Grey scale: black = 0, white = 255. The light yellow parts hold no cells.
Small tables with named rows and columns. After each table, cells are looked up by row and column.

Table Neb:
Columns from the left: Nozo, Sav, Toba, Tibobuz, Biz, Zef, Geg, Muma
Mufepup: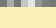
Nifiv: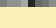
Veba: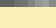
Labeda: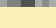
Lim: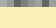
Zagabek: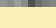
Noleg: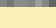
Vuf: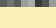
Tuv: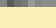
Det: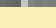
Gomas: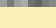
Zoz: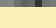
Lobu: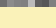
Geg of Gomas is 124
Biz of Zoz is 105
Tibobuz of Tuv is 120
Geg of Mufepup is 127
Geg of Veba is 158
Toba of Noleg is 140
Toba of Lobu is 131
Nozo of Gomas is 157
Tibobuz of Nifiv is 167

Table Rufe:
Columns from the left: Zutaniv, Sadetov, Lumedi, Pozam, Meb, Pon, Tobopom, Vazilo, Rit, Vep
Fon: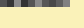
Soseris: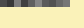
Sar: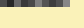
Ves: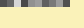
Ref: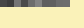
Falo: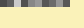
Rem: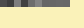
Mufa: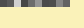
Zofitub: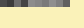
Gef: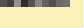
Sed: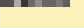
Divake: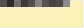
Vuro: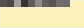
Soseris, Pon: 133
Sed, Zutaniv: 81
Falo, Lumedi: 202
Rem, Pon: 131
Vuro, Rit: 111
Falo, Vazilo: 107
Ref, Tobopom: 95
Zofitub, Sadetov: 60
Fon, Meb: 85
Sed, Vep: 94
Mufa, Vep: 98
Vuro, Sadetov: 71
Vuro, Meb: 93
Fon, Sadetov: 54
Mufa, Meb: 108
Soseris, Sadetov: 56
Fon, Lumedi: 140
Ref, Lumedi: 117
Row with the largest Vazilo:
Zofitub

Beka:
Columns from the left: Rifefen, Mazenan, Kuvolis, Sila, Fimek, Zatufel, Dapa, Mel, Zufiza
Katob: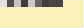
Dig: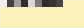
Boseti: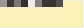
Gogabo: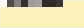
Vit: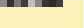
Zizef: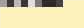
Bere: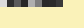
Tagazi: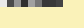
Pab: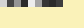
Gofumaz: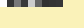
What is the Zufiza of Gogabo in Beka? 55
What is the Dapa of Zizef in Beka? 46
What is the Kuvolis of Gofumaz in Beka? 120
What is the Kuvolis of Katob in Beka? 194
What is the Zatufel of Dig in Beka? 120
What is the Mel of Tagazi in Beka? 57
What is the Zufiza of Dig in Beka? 69
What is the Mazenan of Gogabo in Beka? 79
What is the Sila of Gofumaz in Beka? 56
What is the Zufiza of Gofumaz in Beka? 54
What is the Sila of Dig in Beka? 46
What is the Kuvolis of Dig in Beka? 160
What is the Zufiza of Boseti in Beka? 80
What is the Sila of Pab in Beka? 42
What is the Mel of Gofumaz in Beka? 52
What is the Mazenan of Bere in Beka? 47
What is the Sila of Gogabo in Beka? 48
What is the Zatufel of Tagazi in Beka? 118

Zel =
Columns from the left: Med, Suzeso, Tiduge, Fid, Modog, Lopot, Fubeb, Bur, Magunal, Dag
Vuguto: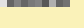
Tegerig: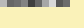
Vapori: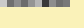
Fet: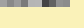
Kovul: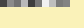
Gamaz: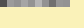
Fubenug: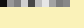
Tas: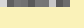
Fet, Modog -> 181
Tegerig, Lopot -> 102
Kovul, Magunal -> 122
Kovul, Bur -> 190
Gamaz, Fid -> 165
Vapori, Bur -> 141
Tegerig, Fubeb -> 167
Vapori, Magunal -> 110
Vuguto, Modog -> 121
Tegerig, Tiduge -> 110
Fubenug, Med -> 14
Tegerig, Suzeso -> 102
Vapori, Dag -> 121
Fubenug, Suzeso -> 152

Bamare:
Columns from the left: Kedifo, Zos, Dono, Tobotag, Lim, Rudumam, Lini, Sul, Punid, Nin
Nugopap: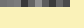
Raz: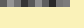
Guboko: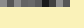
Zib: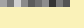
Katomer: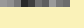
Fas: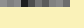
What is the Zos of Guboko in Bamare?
86
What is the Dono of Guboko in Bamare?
138
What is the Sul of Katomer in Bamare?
154
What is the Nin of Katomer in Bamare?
109
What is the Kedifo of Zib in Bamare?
164
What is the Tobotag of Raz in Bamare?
53

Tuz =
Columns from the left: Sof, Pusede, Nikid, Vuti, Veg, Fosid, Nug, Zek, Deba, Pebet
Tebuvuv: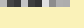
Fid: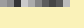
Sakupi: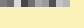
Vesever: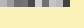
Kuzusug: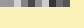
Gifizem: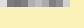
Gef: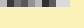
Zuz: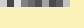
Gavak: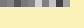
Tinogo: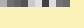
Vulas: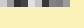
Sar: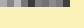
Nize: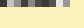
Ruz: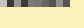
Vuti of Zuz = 129
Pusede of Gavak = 131
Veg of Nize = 136
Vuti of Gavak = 120
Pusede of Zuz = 71
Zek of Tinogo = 221
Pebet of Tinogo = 106

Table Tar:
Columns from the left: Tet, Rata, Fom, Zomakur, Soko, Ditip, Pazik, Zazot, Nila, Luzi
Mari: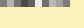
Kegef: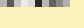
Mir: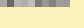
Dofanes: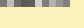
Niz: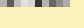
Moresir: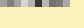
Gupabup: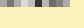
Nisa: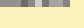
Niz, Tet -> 179
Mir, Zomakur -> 174
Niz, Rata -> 92
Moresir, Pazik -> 183
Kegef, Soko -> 219
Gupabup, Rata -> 117
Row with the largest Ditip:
Mari

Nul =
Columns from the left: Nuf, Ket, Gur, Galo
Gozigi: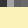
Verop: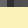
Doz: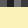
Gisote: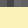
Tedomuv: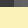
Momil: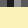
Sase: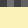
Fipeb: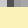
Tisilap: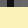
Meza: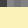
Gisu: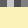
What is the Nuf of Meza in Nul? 64
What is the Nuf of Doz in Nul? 91
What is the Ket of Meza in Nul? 133
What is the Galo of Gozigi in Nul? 106
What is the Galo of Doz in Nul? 60
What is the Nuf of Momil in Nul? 97
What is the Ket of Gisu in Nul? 199
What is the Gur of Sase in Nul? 67
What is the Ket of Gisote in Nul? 70
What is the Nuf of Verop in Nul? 102
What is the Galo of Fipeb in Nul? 166
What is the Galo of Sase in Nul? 97
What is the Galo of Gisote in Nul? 97
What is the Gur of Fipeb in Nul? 156
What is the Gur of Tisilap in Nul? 100

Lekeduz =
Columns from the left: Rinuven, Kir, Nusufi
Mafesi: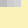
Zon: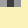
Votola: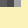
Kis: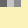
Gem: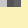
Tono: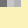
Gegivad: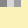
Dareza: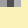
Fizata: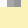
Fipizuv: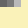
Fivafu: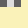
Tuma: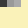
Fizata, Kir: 167
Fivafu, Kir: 222
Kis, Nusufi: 141
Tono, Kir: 198
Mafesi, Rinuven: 188
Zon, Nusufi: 150
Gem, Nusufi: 99
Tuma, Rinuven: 56
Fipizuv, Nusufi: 185
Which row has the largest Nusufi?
Mafesi

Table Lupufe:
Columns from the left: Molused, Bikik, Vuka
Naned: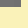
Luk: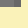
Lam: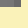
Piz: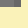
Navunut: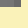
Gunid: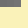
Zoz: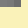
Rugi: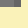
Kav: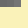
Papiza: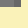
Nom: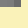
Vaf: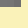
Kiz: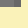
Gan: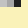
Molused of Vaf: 118
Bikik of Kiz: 118
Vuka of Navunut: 105
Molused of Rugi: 119
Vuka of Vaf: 111
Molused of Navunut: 118
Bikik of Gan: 166
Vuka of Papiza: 104
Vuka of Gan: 32
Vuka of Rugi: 102
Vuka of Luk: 104
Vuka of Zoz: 109
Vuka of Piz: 104
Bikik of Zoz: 121
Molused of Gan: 194
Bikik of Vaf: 117
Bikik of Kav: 109
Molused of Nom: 126
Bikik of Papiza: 120
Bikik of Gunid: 113
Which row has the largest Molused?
Gan

